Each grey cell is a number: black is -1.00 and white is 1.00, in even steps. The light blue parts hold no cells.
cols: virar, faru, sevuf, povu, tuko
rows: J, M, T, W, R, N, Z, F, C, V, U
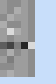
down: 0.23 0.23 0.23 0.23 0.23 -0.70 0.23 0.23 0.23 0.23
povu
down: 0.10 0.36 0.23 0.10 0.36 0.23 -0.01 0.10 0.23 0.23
sevuf
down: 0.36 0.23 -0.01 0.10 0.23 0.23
sevuf

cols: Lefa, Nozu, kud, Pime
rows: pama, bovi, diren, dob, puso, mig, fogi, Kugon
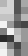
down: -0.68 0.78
Lefa
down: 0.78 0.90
Lefa
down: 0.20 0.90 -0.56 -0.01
Nozu
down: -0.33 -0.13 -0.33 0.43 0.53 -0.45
kud

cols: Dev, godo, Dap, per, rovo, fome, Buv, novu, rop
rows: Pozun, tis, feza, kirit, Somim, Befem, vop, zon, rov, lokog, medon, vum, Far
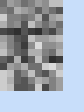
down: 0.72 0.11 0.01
novu
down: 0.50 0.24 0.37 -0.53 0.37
rop
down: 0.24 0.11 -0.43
novu

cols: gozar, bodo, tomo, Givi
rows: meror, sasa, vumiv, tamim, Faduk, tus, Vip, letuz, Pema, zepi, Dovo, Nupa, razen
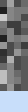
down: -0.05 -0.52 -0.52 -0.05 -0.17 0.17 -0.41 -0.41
tomo
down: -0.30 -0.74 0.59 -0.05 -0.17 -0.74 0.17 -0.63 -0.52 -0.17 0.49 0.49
gozar
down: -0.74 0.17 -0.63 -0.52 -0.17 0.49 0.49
gozar
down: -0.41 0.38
bodo
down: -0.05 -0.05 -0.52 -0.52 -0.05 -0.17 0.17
tomo
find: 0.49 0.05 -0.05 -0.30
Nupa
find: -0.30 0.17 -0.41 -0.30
razen

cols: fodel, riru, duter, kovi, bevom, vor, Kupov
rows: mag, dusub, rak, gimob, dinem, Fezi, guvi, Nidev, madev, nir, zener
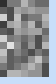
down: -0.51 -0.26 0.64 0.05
fodel
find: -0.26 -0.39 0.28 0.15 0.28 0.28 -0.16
dinem
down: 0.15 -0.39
bevom
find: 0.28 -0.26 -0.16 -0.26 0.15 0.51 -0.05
madev

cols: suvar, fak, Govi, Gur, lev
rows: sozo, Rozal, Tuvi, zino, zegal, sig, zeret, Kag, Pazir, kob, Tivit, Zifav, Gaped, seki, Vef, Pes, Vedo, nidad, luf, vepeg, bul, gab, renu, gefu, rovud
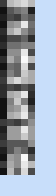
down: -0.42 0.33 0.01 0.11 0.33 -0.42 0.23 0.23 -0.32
fak
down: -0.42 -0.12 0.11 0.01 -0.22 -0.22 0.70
Govi
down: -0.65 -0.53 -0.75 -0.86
suvar
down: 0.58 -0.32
Gur
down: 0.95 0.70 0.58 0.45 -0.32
Gur
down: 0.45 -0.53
Govi

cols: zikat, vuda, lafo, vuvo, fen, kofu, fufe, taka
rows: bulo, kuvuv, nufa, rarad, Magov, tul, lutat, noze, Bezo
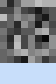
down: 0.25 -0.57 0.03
fen
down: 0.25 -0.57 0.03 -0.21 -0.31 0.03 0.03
fen
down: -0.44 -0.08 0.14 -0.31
vuvo
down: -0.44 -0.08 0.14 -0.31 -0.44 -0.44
vuvo
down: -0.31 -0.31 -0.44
taka

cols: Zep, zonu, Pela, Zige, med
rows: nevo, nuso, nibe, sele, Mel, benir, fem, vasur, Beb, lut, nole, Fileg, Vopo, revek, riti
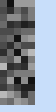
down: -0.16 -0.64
zonu
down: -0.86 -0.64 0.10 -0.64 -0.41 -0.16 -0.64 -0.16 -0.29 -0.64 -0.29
zonu

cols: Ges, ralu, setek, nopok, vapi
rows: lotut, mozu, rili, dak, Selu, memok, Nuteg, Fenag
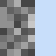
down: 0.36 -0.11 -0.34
setek
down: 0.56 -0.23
vapi

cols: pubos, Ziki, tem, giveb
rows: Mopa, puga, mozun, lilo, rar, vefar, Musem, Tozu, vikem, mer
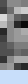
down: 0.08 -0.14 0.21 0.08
Ziki
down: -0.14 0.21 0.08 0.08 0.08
Ziki
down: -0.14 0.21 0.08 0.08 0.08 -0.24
Ziki
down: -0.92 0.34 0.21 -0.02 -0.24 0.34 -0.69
giveb
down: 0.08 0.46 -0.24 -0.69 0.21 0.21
tem

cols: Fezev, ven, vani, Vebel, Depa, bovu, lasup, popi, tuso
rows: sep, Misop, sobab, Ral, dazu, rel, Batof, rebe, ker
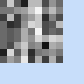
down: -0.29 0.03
vani
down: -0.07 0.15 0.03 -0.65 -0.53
Depa
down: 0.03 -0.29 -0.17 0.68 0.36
popi
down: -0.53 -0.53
vani
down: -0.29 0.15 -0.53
vani
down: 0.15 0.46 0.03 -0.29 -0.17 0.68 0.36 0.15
popi

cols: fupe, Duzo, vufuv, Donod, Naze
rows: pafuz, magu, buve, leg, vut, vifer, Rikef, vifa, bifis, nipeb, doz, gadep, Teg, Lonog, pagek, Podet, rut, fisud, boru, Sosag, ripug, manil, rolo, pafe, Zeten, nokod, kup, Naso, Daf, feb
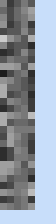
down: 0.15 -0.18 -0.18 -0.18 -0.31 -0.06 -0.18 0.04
vufuv
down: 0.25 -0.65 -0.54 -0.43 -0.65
Naze
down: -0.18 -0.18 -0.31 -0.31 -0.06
vufuv
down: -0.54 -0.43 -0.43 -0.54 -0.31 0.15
Duzo

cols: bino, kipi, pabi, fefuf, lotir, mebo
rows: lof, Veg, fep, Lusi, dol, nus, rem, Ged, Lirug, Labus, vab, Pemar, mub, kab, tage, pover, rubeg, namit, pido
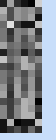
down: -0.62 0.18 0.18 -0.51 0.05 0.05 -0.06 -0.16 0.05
pabi
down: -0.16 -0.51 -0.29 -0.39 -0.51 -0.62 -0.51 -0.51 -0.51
kipi
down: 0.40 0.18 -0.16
bino
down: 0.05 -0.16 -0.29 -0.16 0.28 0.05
lotir
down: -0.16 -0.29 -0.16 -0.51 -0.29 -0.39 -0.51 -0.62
kipi

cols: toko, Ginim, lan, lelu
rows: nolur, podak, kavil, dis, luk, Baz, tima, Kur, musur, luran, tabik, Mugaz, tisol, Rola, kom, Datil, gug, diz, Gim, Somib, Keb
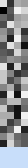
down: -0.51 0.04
toko
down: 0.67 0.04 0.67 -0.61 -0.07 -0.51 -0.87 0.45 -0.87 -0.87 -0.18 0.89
lan
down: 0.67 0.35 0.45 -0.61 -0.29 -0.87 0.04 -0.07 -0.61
lelu
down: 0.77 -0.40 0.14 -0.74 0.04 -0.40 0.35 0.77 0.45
Ginim
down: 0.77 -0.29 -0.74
Ginim
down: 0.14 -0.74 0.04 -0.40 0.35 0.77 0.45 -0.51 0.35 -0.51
Ginim
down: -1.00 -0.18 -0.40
toko

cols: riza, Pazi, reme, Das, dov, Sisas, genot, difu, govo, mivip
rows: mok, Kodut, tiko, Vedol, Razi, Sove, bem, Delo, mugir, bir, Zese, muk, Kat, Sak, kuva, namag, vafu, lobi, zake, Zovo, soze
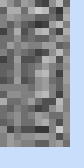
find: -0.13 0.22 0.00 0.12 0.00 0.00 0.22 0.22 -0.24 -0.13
bem
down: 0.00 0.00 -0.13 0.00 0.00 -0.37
difu
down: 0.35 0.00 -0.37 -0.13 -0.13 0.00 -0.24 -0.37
dov
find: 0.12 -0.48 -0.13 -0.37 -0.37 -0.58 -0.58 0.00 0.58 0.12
zake

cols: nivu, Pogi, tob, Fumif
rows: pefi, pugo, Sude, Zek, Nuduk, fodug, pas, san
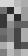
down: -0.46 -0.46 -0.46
tob
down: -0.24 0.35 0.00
nivu

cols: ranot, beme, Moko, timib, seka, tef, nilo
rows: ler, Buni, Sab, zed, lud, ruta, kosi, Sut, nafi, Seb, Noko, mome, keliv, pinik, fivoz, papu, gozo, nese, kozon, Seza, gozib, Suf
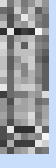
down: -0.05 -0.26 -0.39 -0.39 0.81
beme
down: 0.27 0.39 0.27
timib
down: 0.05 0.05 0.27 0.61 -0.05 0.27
timib

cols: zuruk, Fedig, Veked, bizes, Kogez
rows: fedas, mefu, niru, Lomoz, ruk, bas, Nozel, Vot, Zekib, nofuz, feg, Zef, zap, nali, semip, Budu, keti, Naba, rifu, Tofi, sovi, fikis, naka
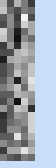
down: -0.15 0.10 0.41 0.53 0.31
bizes
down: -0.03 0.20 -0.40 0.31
Fedig
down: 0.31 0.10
bizes
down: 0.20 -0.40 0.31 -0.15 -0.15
Fedig

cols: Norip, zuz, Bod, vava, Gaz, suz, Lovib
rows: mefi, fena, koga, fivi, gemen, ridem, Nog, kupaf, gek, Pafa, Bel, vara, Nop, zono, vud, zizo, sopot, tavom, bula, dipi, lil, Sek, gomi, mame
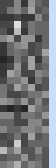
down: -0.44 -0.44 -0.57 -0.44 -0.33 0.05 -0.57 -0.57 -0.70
Norip
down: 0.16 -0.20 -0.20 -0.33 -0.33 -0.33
Lovib
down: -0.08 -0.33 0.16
vava

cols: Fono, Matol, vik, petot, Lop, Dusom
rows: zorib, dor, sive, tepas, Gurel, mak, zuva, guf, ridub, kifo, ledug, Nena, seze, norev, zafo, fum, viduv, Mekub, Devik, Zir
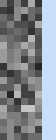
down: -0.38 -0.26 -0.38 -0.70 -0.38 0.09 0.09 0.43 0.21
Dusom
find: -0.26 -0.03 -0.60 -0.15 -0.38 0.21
zafo

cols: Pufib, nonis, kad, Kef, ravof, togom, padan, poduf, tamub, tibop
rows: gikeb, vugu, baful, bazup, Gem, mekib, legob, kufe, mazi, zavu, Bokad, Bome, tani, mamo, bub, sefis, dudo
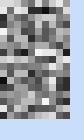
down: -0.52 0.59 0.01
Pufib
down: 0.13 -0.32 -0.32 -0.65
ravof
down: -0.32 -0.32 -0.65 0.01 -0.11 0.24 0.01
ravof
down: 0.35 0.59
tamub
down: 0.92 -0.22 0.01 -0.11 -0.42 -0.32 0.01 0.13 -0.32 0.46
togom

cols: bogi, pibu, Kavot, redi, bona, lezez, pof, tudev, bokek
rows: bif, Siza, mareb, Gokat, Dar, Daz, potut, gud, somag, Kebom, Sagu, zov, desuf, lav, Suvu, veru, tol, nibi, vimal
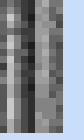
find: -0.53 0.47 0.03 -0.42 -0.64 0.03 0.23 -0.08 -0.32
Kebom
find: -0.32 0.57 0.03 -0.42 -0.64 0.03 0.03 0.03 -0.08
Suvu
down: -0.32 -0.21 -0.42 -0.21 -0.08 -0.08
bokek
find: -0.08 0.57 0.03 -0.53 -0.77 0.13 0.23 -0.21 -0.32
mareb
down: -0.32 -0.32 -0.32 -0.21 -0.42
bokek

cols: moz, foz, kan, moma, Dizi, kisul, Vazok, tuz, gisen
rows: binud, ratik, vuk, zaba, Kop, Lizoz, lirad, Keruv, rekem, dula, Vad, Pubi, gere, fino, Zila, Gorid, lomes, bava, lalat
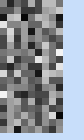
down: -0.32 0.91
moz
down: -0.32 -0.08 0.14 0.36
foz
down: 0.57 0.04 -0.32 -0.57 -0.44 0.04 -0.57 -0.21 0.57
kan
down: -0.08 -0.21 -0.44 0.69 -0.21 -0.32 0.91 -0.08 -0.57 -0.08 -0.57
moz
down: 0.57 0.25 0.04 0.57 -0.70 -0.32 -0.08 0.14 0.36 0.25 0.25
foz

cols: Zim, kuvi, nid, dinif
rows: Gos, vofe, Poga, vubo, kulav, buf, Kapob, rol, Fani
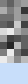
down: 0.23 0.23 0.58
nid
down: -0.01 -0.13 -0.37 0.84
kuvi
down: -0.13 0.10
nid

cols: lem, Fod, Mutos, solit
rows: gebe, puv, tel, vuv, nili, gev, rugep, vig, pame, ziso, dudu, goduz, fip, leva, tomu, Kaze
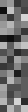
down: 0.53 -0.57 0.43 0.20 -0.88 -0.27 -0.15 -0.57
Fod
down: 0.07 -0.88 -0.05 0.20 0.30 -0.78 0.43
lem

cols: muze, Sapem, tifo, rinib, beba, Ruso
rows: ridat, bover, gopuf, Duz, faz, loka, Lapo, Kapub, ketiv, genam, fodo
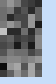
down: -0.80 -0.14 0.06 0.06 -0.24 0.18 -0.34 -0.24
Ruso
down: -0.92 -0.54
muze
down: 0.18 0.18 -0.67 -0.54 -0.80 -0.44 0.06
beba
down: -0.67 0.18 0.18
beba
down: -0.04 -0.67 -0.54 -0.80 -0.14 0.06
tifo

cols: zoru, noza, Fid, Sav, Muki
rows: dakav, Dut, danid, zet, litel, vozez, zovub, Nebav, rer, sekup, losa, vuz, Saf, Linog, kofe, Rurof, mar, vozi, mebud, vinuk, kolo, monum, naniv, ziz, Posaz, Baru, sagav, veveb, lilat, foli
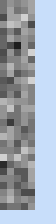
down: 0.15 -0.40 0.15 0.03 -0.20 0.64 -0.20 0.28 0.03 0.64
Muki
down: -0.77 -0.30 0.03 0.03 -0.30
Fid

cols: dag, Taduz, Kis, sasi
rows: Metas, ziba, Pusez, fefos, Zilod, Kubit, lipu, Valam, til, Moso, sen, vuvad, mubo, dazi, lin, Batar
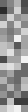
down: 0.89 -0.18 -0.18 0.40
sasi
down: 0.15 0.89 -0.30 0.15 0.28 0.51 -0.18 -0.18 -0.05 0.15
Kis
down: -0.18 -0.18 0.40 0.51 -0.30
sasi
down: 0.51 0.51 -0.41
dag
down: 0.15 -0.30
dag
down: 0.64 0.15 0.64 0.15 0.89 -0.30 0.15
Kis
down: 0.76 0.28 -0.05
Taduz

